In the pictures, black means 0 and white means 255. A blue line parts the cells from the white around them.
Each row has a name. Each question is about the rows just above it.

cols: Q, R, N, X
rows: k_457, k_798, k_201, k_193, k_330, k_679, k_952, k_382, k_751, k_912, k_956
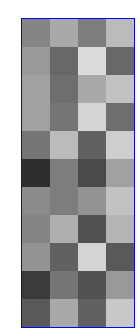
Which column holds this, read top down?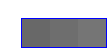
R
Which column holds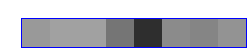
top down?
Q
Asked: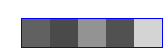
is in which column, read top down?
N
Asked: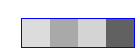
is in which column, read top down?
N

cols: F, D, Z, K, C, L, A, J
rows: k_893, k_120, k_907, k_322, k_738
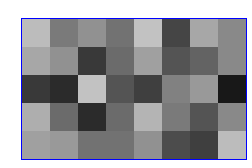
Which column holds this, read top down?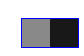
J
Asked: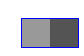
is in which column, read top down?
A

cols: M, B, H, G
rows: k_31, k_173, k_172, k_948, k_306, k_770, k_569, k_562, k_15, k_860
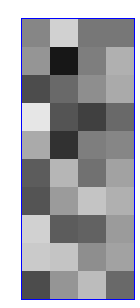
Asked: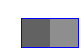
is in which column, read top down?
H
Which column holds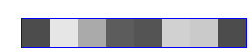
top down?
M
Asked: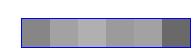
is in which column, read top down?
G
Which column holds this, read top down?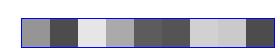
M
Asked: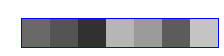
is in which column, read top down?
B

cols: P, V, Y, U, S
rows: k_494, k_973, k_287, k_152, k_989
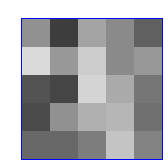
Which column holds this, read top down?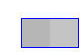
U
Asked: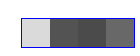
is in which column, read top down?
P

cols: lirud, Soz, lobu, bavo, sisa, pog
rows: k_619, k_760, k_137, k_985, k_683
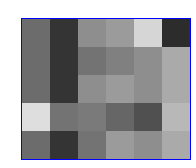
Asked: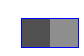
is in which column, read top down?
sisa
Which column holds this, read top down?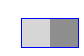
sisa
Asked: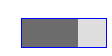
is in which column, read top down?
lirud
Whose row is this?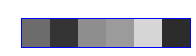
k_619

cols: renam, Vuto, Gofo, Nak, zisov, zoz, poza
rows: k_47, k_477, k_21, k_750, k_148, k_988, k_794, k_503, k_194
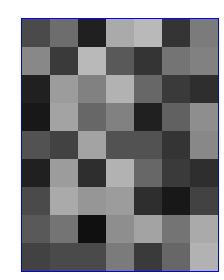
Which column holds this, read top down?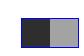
zisov
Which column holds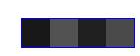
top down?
renam
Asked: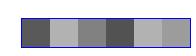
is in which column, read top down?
Nak
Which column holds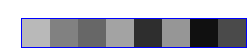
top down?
Gofo

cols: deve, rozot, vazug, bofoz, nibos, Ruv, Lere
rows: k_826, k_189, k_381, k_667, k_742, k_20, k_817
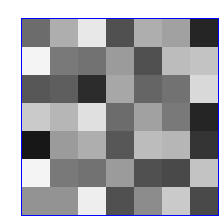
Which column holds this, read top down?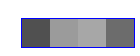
bofoz
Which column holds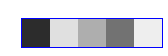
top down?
vazug

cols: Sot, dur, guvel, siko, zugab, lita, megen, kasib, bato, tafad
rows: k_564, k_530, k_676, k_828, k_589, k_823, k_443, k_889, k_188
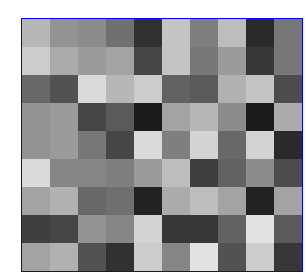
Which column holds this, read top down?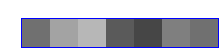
siko
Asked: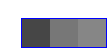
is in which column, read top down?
guvel
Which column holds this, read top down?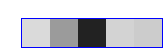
zugab
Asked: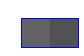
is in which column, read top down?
kasib
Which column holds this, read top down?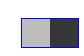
megen

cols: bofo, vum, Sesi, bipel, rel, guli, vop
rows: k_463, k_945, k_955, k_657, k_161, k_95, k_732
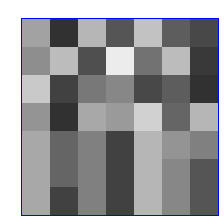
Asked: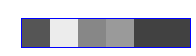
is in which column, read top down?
bipel
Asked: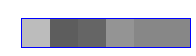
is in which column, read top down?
guli
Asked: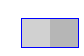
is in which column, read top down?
rel
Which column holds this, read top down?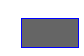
vum
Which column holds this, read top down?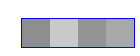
bofo
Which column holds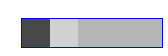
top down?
rel
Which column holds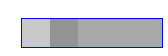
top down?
bofo

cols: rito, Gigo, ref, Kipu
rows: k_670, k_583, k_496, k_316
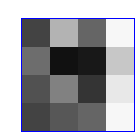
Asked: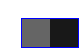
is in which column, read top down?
ref
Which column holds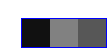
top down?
Gigo

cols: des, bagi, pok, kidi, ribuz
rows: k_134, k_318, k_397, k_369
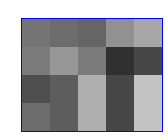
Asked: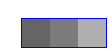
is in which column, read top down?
pok
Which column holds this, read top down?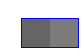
pok
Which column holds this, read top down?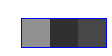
kidi
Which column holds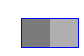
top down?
pok
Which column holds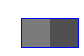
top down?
des

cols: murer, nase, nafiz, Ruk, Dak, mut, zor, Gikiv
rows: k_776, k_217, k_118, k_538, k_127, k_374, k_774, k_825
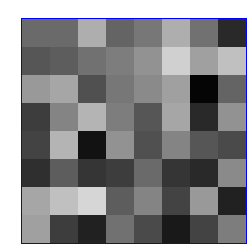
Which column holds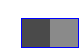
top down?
Gikiv
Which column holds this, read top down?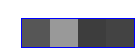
murer
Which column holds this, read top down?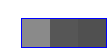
Dak
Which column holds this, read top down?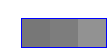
Ruk

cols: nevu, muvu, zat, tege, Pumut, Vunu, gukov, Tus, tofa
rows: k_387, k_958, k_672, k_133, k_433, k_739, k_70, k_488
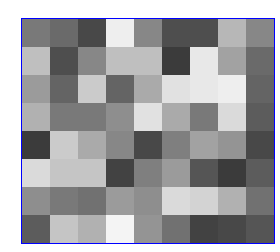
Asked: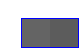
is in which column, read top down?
tofa
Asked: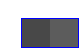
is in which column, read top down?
tofa
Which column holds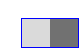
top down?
Vunu
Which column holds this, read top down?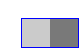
zat
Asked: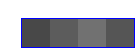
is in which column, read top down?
tofa

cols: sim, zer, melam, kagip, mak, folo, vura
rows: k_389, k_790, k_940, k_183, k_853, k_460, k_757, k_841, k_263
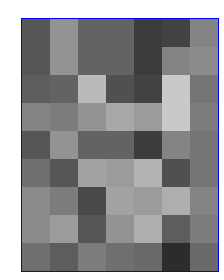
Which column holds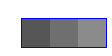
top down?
sim
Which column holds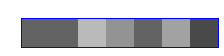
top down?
melam
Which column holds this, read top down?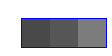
melam

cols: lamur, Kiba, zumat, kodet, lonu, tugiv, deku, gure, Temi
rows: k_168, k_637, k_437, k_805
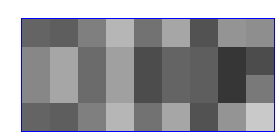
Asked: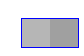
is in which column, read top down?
kodet
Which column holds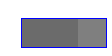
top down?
zumat
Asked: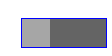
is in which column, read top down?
tugiv
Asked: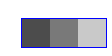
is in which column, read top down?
Temi
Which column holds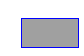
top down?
kodet

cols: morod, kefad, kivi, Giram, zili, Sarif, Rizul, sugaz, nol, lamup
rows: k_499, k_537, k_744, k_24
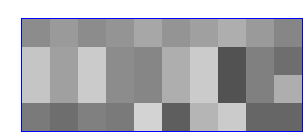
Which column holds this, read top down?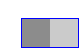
kivi
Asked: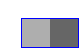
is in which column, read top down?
lamup
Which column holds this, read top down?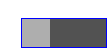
sugaz

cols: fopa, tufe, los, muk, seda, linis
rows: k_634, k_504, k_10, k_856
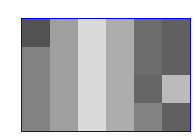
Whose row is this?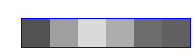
k_634
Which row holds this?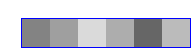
k_10
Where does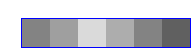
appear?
k_856
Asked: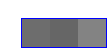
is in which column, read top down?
seda

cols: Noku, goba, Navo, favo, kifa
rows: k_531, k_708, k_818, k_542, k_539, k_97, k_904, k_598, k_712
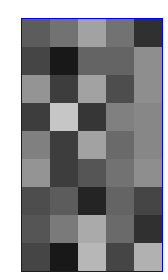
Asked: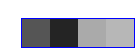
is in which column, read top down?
Navo
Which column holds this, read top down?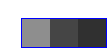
kifa
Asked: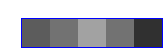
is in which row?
k_531
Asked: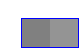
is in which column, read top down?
Noku
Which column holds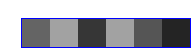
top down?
Navo

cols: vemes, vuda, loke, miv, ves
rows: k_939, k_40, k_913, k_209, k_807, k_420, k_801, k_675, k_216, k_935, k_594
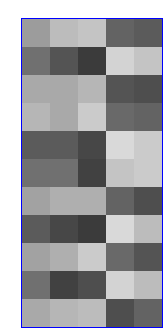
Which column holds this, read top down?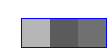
vemes
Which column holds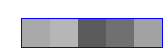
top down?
vemes
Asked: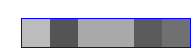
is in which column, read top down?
vuda
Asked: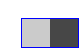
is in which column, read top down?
loke
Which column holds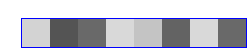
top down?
miv
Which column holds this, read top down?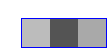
vuda
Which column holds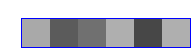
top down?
vuda

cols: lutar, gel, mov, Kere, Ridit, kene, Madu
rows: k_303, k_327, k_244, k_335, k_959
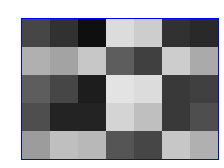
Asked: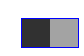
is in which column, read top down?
gel
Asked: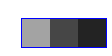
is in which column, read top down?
gel
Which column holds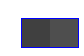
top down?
Madu
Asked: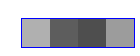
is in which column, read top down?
lutar
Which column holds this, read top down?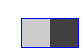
Ridit
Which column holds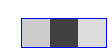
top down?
Ridit
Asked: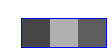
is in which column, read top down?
lutar

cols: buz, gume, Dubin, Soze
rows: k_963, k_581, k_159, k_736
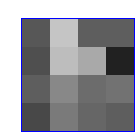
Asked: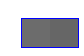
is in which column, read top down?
Dubin
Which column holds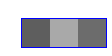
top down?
Dubin
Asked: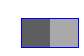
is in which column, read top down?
Dubin
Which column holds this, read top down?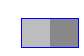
gume
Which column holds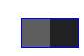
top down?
Soze
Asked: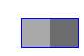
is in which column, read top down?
Dubin

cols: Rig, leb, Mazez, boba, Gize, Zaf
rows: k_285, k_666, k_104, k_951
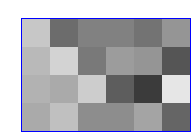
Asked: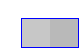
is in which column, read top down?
Rig
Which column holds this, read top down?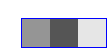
Zaf
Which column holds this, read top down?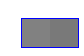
Mazez
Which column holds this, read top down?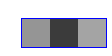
Gize
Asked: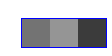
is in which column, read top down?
Gize
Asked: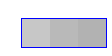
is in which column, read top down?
Rig
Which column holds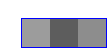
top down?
boba

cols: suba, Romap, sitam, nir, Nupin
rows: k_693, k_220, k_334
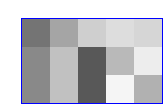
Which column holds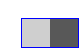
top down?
sitam
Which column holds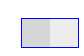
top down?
Nupin

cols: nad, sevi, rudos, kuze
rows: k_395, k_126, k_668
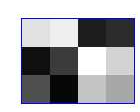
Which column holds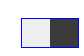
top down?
sevi
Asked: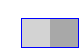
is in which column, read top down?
kuze
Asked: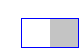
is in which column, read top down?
rudos

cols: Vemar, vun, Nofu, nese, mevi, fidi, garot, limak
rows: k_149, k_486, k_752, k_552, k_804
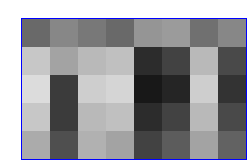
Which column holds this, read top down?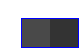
limak
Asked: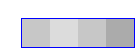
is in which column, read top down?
Vemar

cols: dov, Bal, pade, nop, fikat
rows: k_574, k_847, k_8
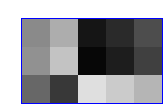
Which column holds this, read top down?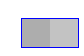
Bal
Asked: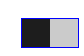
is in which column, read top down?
nop
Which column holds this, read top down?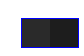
nop

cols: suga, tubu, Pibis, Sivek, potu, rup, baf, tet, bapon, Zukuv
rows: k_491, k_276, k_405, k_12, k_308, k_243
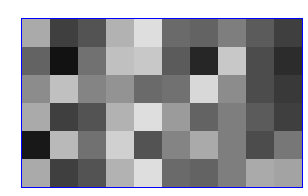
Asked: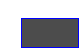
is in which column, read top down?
bapon
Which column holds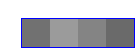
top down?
rup
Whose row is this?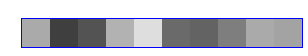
k_243
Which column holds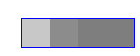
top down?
tet
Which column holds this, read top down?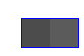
bapon

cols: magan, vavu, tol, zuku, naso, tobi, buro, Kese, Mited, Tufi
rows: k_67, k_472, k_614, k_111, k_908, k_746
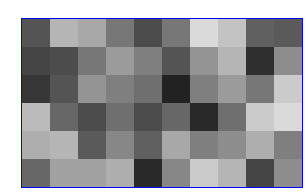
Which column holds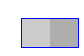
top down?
Mited
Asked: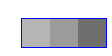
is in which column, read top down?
Kese
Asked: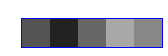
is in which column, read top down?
tobi
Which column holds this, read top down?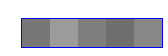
zuku

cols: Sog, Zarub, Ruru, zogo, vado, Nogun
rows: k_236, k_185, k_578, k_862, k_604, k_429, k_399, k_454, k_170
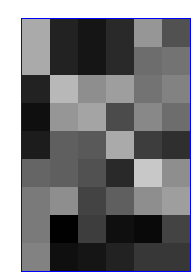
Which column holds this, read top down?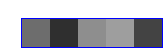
Nogun
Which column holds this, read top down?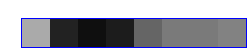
Sog
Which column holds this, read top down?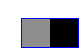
Zarub
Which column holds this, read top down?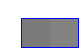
Sog

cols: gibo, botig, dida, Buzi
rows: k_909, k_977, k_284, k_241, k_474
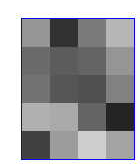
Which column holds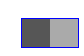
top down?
botig
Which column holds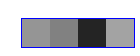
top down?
Buzi
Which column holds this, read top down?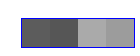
botig

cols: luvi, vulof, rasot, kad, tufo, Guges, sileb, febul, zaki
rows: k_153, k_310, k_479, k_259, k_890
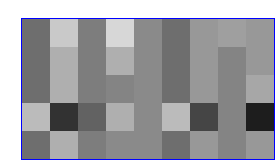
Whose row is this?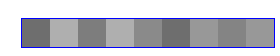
k_310
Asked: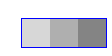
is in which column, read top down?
kad

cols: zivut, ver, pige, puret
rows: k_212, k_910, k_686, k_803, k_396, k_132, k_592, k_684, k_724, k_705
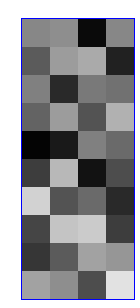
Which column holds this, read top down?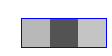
ver
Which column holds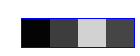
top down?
zivut
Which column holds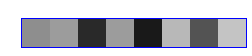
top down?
ver
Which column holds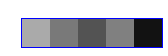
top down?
pige
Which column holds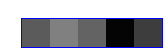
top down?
zivut

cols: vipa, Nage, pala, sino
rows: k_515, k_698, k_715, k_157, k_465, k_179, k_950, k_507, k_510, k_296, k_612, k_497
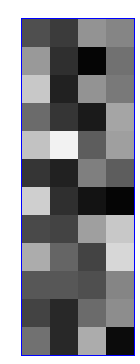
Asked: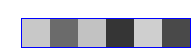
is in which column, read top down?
vipa
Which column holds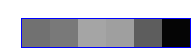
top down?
sino
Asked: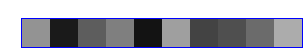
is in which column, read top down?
pala
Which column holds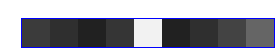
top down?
Nage
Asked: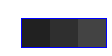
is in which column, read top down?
Nage
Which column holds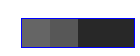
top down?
Nage
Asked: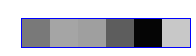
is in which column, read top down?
sino

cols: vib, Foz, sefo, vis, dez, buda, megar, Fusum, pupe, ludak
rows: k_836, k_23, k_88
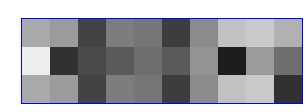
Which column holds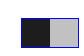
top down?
Fusum
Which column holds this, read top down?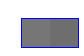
dez
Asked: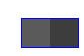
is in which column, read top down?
buda
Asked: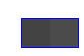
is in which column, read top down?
sefo
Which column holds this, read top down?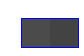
sefo

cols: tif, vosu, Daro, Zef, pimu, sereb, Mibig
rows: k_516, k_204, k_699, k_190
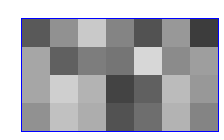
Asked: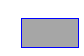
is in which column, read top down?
tif
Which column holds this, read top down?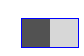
pimu
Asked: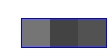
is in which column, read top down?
Zef
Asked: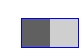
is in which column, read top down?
vosu

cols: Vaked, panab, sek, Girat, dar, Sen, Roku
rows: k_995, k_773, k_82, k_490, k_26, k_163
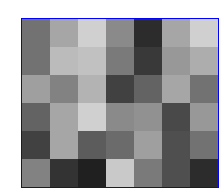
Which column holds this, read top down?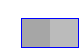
panab
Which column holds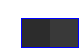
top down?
dar
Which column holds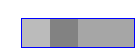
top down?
panab
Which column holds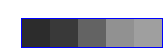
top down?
dar
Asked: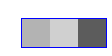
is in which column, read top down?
sek
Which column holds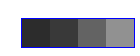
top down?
dar
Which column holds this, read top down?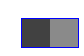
Girat

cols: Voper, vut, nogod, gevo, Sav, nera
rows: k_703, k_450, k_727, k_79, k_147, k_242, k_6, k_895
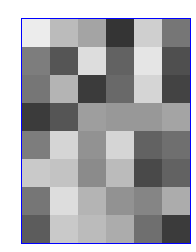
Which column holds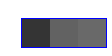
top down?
gevo
